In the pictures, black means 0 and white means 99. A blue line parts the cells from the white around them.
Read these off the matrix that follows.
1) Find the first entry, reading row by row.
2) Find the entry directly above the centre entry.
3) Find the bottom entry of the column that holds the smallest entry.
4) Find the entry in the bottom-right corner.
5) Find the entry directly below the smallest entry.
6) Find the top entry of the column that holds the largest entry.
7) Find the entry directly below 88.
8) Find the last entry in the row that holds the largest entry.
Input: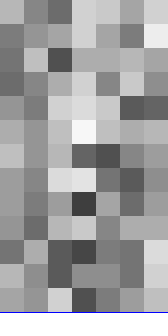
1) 71
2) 96
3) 31
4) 74
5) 78
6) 81
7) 24
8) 71

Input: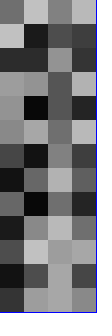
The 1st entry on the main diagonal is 43
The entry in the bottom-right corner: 53
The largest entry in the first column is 75
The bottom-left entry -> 20
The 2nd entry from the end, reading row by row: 65
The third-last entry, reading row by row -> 61
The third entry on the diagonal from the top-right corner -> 17
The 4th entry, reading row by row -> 72

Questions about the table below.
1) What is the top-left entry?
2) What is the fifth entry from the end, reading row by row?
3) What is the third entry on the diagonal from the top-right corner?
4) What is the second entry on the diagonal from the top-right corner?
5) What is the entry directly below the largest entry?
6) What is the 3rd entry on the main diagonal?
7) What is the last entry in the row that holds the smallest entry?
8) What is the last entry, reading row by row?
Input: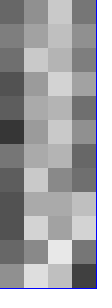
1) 40
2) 46
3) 78
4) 74
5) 74
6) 70
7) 56
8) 25

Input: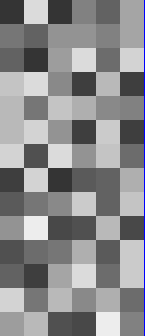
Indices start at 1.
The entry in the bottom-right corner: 50
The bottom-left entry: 61
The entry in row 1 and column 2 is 85
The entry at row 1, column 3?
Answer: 20
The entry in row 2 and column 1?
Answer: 46
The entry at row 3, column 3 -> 61
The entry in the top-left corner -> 20
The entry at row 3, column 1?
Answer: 38
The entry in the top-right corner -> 64
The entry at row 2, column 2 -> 38
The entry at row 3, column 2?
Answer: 20

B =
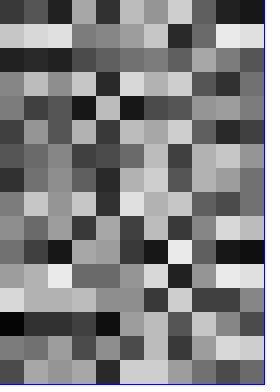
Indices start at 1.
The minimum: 2
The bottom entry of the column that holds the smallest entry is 29
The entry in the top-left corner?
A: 22
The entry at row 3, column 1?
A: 13
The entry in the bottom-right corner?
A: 41
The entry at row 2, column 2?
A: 84
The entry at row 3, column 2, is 16
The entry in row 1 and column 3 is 13
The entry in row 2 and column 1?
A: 77
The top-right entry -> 9
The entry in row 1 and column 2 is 33
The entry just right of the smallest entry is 19
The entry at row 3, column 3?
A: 13

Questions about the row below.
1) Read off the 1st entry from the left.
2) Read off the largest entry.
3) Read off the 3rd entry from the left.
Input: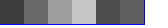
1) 23
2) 77
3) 61
